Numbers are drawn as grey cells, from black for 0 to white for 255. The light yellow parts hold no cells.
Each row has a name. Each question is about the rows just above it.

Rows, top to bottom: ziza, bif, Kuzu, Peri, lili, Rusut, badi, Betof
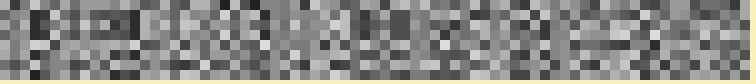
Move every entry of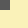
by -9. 79
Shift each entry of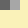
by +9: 109	176
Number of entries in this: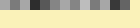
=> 13
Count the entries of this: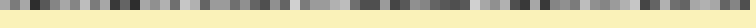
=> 75
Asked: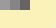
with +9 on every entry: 164	142	109
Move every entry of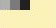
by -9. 168	114	24
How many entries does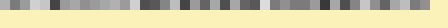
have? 43

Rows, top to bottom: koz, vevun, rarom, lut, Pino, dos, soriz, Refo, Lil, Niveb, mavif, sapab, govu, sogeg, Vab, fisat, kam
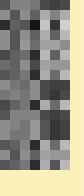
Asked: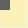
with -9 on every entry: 88
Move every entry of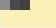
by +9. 150	82	73
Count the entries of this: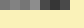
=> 7
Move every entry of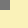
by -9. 109

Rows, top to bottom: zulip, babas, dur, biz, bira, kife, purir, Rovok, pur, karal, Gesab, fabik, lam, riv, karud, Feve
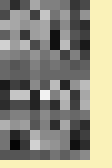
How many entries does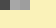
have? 3
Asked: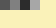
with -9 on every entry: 76	119	35	158
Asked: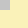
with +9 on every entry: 206

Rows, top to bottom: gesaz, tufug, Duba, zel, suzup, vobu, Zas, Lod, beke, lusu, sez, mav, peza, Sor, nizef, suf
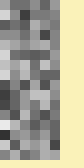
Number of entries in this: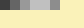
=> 6
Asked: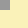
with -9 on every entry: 144
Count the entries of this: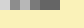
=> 6

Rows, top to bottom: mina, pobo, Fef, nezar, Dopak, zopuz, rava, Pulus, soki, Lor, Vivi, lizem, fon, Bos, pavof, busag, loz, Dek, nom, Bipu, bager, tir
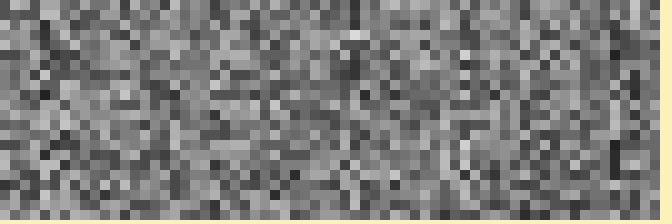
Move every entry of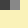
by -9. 55	127
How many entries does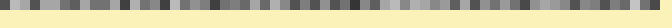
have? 66
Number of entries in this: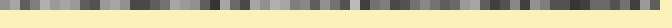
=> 66
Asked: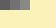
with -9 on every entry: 85	105	127
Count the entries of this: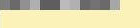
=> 12

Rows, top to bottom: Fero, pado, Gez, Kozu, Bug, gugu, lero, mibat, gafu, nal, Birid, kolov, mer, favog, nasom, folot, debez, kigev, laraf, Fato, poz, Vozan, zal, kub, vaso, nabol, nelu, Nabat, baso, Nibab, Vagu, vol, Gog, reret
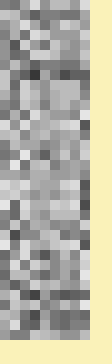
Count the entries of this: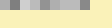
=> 9
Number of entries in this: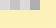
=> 4
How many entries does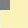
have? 1
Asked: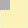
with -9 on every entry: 166
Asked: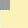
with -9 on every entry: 147
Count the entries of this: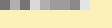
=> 9
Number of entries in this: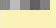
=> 5

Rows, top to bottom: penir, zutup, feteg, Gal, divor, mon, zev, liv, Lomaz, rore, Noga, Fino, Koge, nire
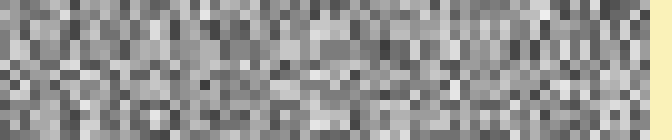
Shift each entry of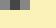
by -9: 125	61	125
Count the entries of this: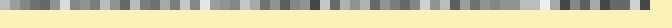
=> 65
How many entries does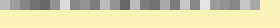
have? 26
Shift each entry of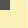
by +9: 91

